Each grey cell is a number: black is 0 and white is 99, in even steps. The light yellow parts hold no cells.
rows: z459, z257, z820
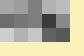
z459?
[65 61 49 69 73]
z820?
[80 69 77 38 34]
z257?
[42 46 49 23 53]

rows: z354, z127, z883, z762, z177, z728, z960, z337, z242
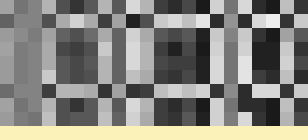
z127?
[38 51 51 31 66 81 66 24 63 13 31 78 84 74 88 17 57 17 84 92 20 78]
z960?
[42 51 51 24 70 70 66 20 63 20 24 74 81 74 81 20 54 17 84 84 20 78]
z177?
[60 48 51 66 34 28 34 70 38 84 70 28 24 24 13 84 45 88 13 13 81 28]
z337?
[63 45 51 70 31 20 34 70 34 84 70 24 17 28 10 81 45 17 17 10 74 20]

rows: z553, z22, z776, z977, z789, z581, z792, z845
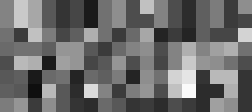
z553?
[51 78 65 34 20 27 10 44 55 30 75 51 30 17 37 48 23 55]
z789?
[30 72 68 10 62 58 27 34 58 30 51 27 51 78 58 55 44 30]
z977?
[41 44 44 37 58 58 34 23 41 51 55 30 51 68 51 62 68 44]

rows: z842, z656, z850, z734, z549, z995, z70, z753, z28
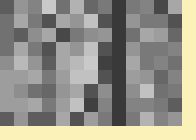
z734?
[44 65 47 32 65 58 75 32 22 58 47 47 51]

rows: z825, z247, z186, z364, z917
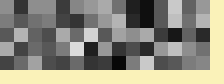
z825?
[55 20 55 55 23 52 59 66 44 12  6 34 78 38 59]
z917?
[26 41 63 30 26 41 20 23  3 48 78 30 34 48 52]
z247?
[48 34 44 48 26 20 44 59 70 16  6 34 74 44 70]

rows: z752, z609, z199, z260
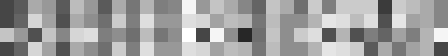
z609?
[27 39 83 63 31 66 55 43 79 49 86 59 59 86 83 63 73 70 46 73 55 55 70 89
 86 73 86 31 89 63 66 52]
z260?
[27 39 83 63 31 66 55 43 79 49 86 59 59 86 83 63 73 70 46 73 55 55 70 89
 86 79 35 66 46 63 70 27]

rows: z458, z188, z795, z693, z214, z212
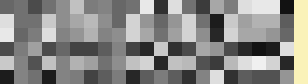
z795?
[90 40 48 86 51 58 69 51 55 82 65 44 62 82 55 15 82 65 65 58 40]
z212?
[11 51 44 11 51 48 26 36 48 15 36 48 36 19 51 86 19 36 32 32 58]
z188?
[86 44 44 78 55 65 72 55 40 82 58 40 58 82 44 11 78 62 69 69 36]

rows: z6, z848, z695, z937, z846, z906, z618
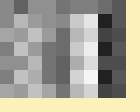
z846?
[56 56 71 45 38 67 85 30 30]
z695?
[64 60 75 60 42 71 82 26 30]
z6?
[53 38 56 56 45 49 49 42 34]

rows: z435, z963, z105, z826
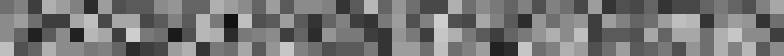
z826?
[74 31 39 68 54 54 47 50 39 17 24 28 61 68 20 47 43 65 35 58 77 50 43 31
 35 35 47 20 61 61 43 74 43 50 61 13 17 77 43 50 68 61 31 43 61 35 39 47
 31 58 43 68 50 71 35 54]
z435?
[43 50 24 68 61 50 17 61 31 35 35 54 58 39 39 68 61 54 39 61 35 54 54 50
 20 35 71 39 58 43 28 28 68 43 54 47 39 50 31 50 43 28 61 20 31 28 39 20
 28 28 39 47 39 31 50 65]
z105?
[54 39 13 35 54 13 71 65 24 80 47 43 10 31 71 68 17 47 50 54 24 39 17 58
 47 47 24 20 58 47 24 77 68 47 35 24 39 47 58 68 54 74 24 35 35 31 65 39
 65 65 43 68 77 54 54 24]
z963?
[54 61 43 24 24 65 74 28 65 65 28 35 50 35 71 47  7 74 31 35 61 35 20 39
 50 24 20 47 61 31 50 80 31 28 65 50 35 17 58 43 54 58 24 61 50 39 43 61
 74 71 20 50 61 58 20 43]

